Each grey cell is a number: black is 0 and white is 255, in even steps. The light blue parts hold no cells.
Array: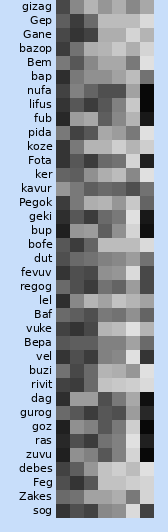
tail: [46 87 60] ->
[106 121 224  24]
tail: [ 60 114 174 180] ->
[200 174 212]
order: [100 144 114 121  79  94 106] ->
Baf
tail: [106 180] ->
[174 150 224]

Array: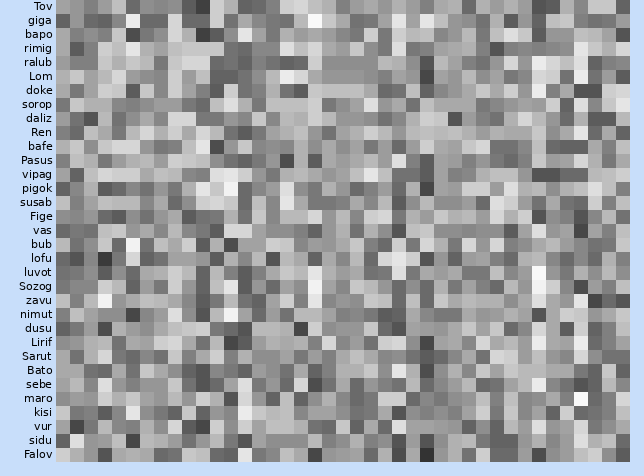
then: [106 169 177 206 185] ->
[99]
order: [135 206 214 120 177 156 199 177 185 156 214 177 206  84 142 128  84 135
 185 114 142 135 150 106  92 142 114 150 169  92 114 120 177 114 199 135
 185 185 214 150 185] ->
Fige
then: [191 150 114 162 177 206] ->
[185]
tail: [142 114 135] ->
[177 206 199  84 156 128 114 177 214 185 150 106 177  92  92 185]
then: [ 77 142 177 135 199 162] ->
[199]
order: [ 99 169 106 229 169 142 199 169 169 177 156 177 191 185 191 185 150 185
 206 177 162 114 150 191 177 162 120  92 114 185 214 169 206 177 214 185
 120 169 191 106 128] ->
Ren
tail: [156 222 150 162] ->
[214 120 142 169]

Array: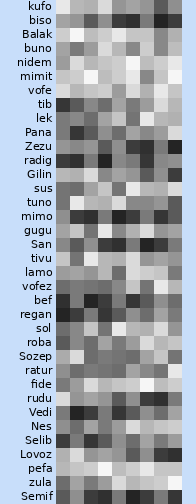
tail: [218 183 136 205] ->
[136 189]
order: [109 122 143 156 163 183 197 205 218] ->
Nes
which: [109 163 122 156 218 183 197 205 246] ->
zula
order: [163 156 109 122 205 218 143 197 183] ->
Nes
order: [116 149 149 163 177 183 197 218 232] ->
tivu
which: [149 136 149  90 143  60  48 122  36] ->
Zezu

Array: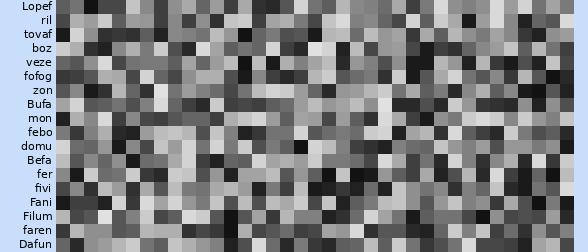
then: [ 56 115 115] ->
[211]
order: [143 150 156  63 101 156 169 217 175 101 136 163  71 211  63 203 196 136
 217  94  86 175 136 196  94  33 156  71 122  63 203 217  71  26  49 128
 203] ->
ril
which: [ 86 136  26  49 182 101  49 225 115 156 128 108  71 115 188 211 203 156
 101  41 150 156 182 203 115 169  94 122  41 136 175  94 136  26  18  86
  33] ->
zon
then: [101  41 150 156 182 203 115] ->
[169]

